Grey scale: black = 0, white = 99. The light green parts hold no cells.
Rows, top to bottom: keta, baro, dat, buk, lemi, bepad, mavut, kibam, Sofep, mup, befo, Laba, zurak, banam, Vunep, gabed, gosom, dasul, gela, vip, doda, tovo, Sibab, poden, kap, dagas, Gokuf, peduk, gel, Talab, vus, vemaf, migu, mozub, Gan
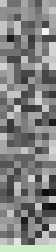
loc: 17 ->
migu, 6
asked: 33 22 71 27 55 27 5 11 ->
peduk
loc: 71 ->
peduk, 2
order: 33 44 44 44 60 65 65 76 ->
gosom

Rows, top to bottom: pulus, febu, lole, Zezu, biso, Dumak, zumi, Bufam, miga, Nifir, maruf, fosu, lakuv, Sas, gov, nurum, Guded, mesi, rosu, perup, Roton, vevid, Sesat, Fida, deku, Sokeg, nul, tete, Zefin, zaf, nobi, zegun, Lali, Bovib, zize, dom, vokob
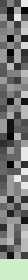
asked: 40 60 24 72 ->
Zezu
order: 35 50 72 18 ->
dom
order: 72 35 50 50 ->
maruf
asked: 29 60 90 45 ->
Sokeg
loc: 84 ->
zumi, 3
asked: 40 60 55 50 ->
lakuv
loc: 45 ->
Sokeg, 3

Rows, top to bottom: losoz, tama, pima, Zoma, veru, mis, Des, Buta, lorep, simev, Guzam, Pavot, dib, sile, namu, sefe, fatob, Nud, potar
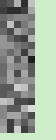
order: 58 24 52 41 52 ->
Buta
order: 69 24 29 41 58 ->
mis
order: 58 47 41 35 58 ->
Des

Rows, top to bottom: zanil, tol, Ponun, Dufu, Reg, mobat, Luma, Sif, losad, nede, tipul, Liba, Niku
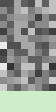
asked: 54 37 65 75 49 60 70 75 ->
tol
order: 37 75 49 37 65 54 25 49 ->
tipul
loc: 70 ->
tol, 6
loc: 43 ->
nede, 2

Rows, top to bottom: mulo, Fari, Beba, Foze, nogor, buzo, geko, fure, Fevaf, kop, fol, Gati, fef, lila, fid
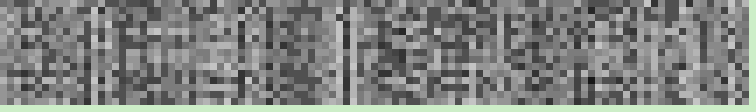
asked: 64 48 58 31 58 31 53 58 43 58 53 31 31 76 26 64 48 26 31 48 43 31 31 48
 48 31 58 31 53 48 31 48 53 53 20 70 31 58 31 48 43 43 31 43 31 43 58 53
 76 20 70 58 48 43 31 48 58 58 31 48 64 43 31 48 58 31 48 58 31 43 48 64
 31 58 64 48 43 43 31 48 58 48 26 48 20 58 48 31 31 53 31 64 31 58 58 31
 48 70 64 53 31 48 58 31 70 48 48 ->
buzo
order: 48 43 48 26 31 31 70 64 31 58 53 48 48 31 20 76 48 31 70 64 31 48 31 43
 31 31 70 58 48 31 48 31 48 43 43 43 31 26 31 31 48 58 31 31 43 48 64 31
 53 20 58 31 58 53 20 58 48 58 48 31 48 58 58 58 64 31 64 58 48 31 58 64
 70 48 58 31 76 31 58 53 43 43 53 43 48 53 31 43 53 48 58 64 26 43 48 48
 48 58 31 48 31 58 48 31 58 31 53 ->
buzo
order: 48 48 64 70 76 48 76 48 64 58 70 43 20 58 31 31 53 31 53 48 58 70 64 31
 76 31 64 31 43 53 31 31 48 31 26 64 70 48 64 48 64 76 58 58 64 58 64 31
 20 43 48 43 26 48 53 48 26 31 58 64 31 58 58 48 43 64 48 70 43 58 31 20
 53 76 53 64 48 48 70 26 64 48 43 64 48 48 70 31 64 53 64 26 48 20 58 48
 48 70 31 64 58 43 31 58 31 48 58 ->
kop
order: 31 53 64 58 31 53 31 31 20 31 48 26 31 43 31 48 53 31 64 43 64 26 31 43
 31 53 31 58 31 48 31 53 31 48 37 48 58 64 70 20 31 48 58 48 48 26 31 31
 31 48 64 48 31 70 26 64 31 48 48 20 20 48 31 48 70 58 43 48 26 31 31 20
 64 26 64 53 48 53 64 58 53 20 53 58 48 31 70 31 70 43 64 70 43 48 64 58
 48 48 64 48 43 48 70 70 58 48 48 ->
fol
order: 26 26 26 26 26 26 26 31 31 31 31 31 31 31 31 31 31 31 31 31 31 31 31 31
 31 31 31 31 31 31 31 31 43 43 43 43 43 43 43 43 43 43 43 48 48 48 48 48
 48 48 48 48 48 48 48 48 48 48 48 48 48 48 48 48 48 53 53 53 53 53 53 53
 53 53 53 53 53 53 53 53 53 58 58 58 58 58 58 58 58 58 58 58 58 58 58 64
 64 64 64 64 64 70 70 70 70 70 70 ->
lila
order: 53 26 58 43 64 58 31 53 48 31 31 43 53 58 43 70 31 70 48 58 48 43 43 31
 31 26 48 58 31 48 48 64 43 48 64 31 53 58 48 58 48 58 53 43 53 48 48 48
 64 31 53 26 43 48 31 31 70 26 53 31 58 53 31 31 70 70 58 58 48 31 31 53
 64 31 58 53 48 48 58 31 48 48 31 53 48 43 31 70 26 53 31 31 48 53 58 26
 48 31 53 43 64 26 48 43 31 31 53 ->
lila
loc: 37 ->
fol, 29

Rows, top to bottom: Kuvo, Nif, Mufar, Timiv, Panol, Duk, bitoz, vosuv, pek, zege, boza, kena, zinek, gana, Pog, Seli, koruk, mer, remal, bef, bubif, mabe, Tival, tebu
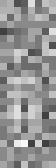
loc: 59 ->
boza, 4
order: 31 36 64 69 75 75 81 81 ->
kena

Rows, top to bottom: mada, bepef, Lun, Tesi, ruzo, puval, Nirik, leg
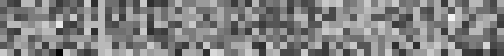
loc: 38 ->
ruzo, 65
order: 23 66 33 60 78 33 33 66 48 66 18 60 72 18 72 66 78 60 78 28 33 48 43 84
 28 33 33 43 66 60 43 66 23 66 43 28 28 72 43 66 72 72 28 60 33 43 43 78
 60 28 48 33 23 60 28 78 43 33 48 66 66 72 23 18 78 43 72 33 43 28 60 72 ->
Nirik
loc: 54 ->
Tesi, 4

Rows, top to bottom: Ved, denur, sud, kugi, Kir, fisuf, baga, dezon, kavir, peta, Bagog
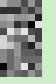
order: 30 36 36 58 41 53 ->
dezon
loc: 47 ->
denur, 5
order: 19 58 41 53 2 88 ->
peta

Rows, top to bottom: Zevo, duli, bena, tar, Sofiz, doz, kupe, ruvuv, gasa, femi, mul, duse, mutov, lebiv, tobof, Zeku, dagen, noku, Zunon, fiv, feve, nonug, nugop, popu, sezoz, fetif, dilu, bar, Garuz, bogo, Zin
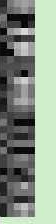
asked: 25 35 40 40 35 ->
popu
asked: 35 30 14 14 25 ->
Garuz
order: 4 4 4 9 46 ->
bena
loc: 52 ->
nugop, 3
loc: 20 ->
tar, 4
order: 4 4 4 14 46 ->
nonug

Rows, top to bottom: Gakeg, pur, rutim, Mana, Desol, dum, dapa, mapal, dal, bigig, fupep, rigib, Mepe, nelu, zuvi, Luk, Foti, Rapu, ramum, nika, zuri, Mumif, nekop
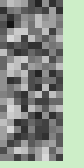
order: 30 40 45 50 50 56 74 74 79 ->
dal
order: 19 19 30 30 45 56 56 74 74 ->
Mepe
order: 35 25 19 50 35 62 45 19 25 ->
nika
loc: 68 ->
Gakeg, 2
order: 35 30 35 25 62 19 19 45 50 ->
pur
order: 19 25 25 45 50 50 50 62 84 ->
ramum

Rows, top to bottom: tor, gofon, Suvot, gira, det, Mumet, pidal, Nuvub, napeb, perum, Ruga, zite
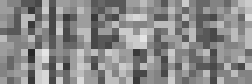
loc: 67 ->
Ruga, 10
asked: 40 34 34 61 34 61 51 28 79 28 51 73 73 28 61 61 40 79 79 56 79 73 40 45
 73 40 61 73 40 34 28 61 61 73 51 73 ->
det
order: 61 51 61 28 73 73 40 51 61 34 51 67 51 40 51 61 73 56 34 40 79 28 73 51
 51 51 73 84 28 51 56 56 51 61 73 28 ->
Ruga
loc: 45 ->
det, 23
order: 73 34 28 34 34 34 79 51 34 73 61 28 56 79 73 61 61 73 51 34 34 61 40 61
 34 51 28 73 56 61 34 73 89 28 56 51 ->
Mumet

